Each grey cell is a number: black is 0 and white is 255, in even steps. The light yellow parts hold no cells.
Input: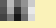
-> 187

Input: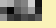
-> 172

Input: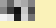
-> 101

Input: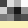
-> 222

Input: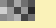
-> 97

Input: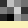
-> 193

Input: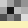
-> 160
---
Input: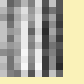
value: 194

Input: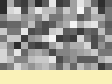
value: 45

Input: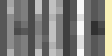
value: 87

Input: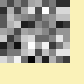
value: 46

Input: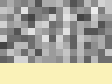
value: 210

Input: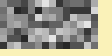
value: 82
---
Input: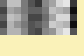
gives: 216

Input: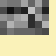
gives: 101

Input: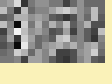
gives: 106

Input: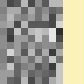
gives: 89

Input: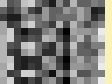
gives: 98
